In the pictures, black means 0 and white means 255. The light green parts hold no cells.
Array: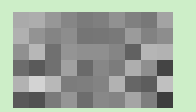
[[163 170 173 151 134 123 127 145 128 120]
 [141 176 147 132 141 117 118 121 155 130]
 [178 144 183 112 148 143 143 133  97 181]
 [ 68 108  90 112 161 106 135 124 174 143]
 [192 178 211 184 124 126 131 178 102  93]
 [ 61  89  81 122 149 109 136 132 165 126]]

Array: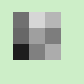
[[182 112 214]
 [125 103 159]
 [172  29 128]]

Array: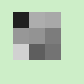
[[168  32 173]
 [124 151 147]
 [115 209  94]]

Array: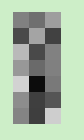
[[158 129 111]
 [ 65  74 164]
 [129 185  73]
 [128 152 106]
 [121 210  12]
 [ 85 141  63]
 [206 132  62]]

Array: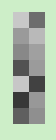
[[109 200]
 [185 154]
 [160 136]
 [155  82]
 [ 65 199]
 [152  56]
 [143  95]]

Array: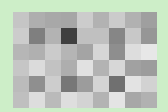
[[159 197 174 168 166 204 178 203 177]
 [150 204 127 179  63 192 192 134 200]
 [231 182 176 203 181 164 214 142 221]
 [156 198 219 194 174 225 179 215 161]
 [210 187 143 205 119 156 212 112 227]
 [177 191 221 186 222 211 179 228 167]]
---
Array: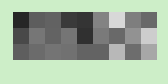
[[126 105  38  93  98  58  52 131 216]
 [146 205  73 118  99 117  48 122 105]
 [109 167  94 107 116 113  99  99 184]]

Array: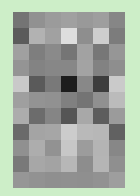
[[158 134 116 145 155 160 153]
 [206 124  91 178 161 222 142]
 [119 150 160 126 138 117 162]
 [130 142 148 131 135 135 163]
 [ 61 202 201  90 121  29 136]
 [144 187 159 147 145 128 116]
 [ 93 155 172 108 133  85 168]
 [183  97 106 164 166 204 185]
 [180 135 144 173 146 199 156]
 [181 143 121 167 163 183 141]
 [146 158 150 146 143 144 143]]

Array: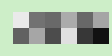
[[104 165 234 114 105 171]
 [ 55  17  97 166  76 224]]

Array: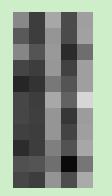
[[ 75 159 136  61 167]
 [ 75 161  89  61 149]
 [ 43 110 134  84 153]
 [ 65 159  69  61 151]
 [ 84 159  38  51 120]
 [ 98 214  70  61 168]
 [ 54 156  70  63 149]
 [ 67 159  64  61 149]
 [ 82 167  44  61 127]
 [ 10 118  80  84 111]
 [ 77 170  70  61 148]]

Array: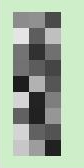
[[144  74 140]
 [ 93 191 229]
 [ 49 112 115]
 [ 92  69 114]
 [178  85  29]
 [ 35 126 213]
 [ 33 150  97]
 [ 97  83 212]
 [157  33 199]]

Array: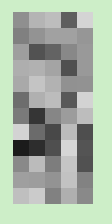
[[ 94 212 143 180 189]
 [161 150 128 147 161]
 [136 153 158  82  99]
 [ 80 153 174 177 164]
 [145 146 169 196 178]
 [ 88 211 109 176 188]
 [156 189 122  53 134]
 [188  78 211 107  72]
 [214  84  27  45  79]
 [197  81 137 187 125]
 [194 130 159 157 147]
 [175 137 191 203 129]]

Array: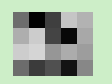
[[197 178 109   2  63]
 [  8 168 174 204  68]
 [172 157 205 213 150]
 [ 19 135 108  59  80]]

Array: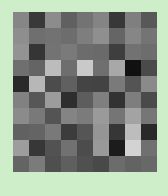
[[127  88 134  57 140  96 115 132  56]
 [134 116 142 111 114 109 126 143 101]
 [114 109 147  53 115 122 108 106  62]
 [ 17  74 111 100 188 110 201 111 168]
 [ 84 138  41 183  76  96  68  67 122]
 [126  74 129  87 156  46  93 127  50]
 [163 118 139 121  84 132 123 154 117]
 [189  41  97 100 121  60  85 149  54]
 [211 112 157  55  82 113  76 153  28]
 [ 99 104 100 123  79  95  80  73 108]]

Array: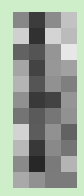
[[139 194 135  60]
 [212 187 208  49]
 [149 231  98  84]
 [151 161 165  67]
 [145 127 180  85]
 [ 67 149 144  57]
 [118 145 116  90]
 [145  98 211  92]
 [137 116 184  56]
 [122 180 138  39]
 [123 123 169 145]]
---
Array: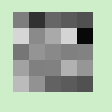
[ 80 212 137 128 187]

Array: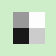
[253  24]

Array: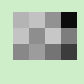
[ 12 199 156]

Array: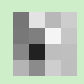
[205 245  33 180]

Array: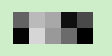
[ 73 107]

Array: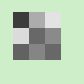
[227 104  98]
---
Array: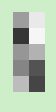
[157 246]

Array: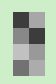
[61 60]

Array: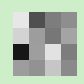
[231 157 226 138]

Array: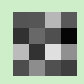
[ 84 104 223  62]

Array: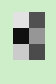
[226 150]

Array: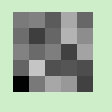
[122  62 126  85  65]

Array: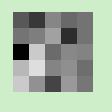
[ 88 126 107 143 118]

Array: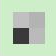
[192 186]

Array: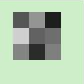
[ 86  98 127]
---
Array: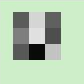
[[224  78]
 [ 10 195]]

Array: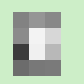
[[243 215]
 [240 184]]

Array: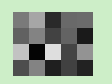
[[131  66]
 [  4 222]]

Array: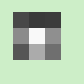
[[249 143]
 [171 111]]

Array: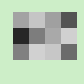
[[125 169]
 [209 199]]

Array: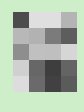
[[178 123]
 [192 191]]

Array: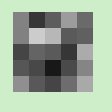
[[204 183]
 [100  90]]
